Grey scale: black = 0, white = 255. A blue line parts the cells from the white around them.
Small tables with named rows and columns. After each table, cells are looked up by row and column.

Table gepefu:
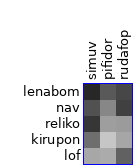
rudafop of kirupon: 166
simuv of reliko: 54
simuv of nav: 81
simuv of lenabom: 39
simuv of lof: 167
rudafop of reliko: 155
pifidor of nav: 135
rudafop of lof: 97
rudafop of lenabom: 71
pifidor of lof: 171
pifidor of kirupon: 198
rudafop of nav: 64
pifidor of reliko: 158
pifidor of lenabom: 89
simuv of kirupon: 110

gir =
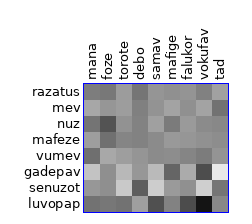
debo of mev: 128
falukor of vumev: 133
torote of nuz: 146
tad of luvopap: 136
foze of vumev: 168
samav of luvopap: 80
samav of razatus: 149
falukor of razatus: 148
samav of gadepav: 186
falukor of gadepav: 171
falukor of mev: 144
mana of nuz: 116

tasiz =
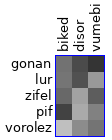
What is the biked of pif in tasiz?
66
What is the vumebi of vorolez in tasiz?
116
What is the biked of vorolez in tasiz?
191
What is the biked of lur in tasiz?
117
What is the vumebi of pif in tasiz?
129
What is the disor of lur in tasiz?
81
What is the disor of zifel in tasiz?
162
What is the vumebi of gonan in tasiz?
52
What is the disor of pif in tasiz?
170
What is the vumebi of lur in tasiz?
153
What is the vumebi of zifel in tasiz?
93
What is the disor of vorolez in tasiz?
140
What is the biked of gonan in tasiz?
114
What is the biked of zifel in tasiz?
104
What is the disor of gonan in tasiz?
75

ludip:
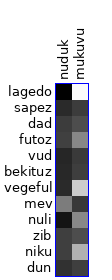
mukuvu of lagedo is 251
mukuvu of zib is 77
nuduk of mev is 124
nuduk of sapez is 42
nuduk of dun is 49
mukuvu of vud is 58
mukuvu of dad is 77
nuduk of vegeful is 42
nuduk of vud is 38
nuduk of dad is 60
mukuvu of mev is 56
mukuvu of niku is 177
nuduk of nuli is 20
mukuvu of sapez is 60
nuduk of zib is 63
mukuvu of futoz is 135
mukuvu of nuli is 136
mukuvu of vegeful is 204
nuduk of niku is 63
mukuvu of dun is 63
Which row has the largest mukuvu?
lagedo

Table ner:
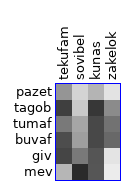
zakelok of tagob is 139
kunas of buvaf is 72
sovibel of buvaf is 159
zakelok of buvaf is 104
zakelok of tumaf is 114
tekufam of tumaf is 121
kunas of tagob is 55
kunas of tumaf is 72
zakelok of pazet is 227
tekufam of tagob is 63
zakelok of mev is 236
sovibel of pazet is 212
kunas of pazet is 180
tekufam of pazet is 149
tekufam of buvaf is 77
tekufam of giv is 69
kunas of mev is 86
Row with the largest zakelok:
mev

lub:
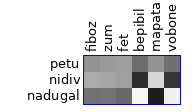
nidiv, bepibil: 45
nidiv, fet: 159
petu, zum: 154
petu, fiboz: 146
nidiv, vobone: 54
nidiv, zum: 165
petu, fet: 157
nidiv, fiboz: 171
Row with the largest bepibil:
nadugal

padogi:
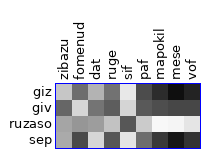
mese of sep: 22
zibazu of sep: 170
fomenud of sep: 73
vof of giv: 71
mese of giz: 15
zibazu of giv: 102
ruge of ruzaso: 194
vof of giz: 35
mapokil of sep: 57
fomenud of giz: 109
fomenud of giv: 214
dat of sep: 214
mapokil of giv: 78
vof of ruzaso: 229
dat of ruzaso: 157
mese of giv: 71
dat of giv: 116
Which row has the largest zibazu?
giz

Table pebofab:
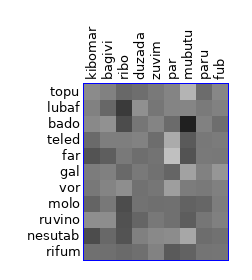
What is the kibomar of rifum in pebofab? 112
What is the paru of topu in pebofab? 108
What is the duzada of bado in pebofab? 118
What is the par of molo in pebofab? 112
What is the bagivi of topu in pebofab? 129
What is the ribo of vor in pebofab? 142
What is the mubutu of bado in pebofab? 32
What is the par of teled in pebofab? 171
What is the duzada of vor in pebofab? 113
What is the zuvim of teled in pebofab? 109
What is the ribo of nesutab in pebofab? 83
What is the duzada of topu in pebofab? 110
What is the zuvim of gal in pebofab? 113
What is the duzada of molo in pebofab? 114
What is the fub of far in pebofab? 120
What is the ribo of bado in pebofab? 76
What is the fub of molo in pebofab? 125
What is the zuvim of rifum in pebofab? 130
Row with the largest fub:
gal

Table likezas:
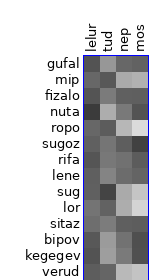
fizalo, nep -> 96
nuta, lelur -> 59
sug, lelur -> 96
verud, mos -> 195
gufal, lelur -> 83
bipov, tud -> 155
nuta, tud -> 173
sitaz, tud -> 124

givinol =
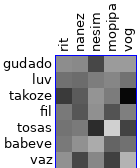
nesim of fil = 144
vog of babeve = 113
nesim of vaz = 135
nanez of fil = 86
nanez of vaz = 70
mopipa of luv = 134
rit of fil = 121
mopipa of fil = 83
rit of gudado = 141
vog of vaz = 179
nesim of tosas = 44
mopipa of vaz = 64
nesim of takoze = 148
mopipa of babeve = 100
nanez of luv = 108
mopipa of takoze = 124
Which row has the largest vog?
vaz

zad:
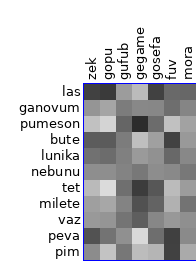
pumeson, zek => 193
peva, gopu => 115
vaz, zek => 153
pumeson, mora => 162
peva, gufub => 144
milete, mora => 115
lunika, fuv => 104
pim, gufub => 119
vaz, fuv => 152
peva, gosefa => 110
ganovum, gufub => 124
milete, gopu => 167
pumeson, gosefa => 108
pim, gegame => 188
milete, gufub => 131
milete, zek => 159

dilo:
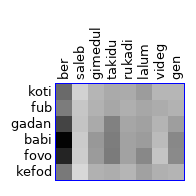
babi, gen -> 136
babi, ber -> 3
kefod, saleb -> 216
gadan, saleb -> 196
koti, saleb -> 210
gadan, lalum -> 161
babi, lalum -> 156
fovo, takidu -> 123

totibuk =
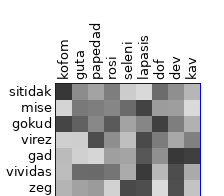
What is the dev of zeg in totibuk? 79
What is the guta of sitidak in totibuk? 140
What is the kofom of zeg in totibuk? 180
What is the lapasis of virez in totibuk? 74
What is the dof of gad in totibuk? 144
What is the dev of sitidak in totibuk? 143
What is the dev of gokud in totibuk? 126
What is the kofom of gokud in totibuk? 69
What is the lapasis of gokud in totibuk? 134
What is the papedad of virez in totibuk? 77
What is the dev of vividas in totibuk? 77
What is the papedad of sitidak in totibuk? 163
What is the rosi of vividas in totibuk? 117

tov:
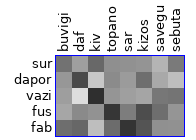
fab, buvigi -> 110
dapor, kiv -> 199
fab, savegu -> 144
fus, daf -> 138
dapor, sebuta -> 190
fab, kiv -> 190
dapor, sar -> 155
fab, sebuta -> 145
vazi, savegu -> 119
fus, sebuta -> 149
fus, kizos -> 77
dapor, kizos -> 110
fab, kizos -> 84
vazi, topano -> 149
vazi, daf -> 221
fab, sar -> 52
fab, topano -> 108
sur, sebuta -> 122

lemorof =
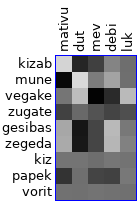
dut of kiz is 116
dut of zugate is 105
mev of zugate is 83
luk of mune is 111
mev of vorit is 115
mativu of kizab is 212
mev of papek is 68
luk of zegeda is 129
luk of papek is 120
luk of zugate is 79
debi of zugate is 68
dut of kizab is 37

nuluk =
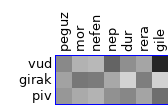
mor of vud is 178
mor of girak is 119
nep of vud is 100
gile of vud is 38
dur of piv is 135
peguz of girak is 162

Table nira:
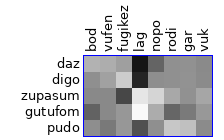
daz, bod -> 178
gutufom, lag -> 249
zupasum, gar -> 145
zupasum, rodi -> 168
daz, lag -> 21
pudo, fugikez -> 151

